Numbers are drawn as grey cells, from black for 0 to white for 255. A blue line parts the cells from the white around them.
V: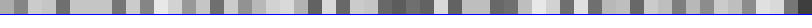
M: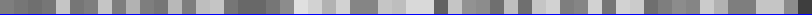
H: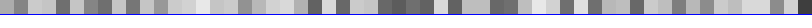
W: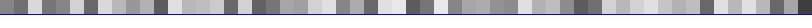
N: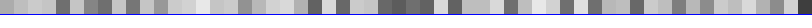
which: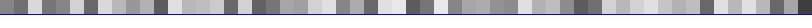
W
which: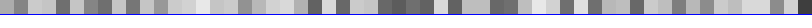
H
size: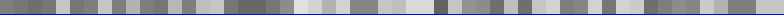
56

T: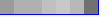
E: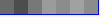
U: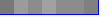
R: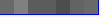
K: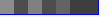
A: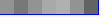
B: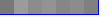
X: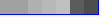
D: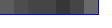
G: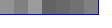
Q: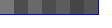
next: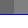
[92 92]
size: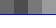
4
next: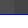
[69 54]
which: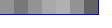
A
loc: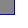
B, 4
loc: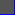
Q, 6

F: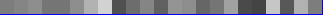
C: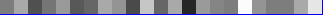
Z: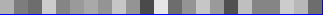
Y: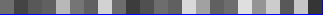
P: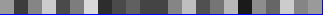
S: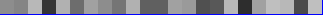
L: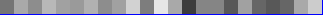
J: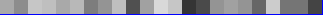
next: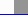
[125 125]
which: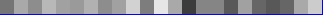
L
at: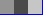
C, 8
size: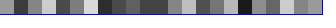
23
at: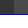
J, 13

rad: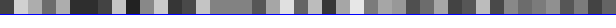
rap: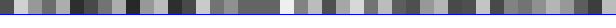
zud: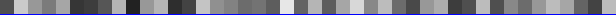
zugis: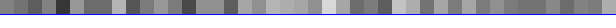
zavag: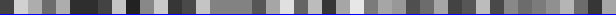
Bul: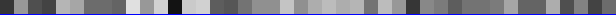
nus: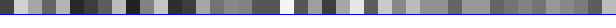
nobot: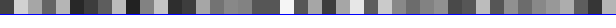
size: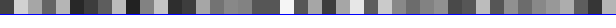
44
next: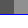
[108 136]
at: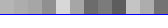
zugis, 19
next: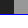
[181  46]
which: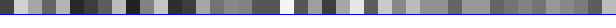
nus
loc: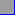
nus, 22
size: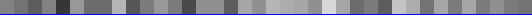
38

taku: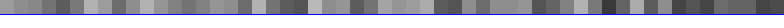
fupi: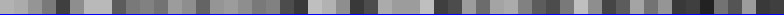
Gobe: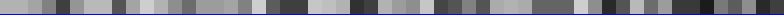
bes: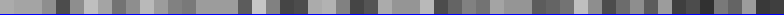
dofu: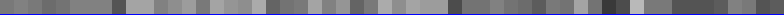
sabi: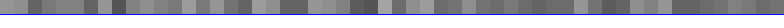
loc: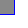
taku, 2
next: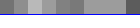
[198 129]
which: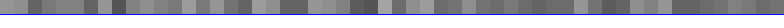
sabi
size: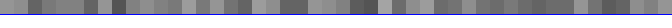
48
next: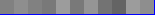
[100 100]

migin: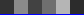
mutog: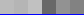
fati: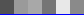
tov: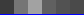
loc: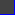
migin, 2
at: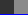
migin, 0
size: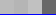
4
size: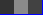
3

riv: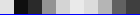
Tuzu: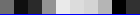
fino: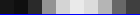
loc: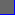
fino, 8
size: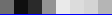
8
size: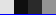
4
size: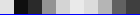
10
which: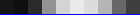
fino

